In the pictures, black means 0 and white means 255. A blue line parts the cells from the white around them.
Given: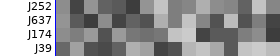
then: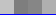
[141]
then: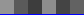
[82]
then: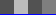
[68]

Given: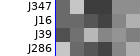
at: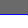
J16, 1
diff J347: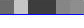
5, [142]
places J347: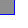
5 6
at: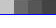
J286, 1
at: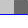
J286, 1

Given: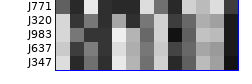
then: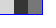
[47]
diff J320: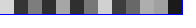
3, [119]
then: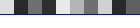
[187]
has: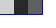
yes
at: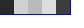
J771, 9
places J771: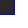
2 5 6 9
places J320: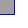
12

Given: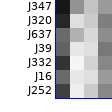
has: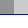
no
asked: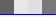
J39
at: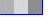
J637, 2
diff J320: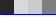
2, [223]
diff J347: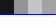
4, [155]
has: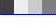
no

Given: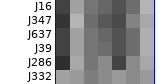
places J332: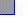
2 5 7
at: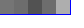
J39, 3

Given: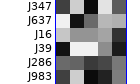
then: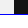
[106]
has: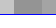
yes

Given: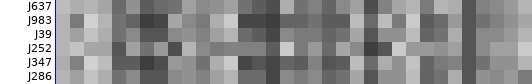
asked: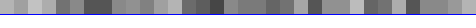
J39
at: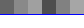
J637, 20
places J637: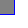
19 24 31
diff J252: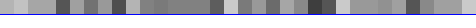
11, [137]
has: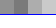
no

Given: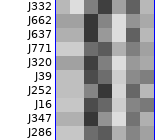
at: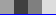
J320, 2
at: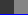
J662, 3
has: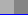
yes
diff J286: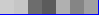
1, [198]

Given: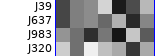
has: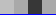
yes
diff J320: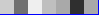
6, [55]
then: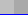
[55]

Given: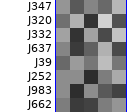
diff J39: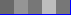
2, [155]
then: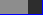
[125]
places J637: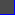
5
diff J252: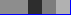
5, [170]
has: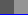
no
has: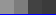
no
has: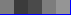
no

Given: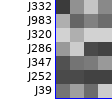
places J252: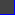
3 4
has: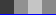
yes
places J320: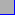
2
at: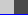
J286, 2
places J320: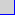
1 3 4
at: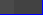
J252, 2
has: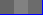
yes

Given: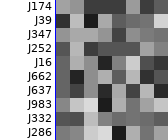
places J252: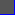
1 4 5 6
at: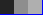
J662, 2
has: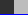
yes
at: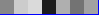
J286, 2
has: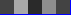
no
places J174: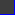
3 4 5 7

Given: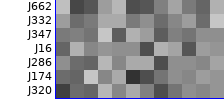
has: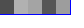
yes
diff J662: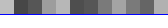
8, [128]
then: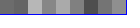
[135]
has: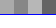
no
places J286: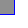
1 9 10
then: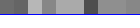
[164]

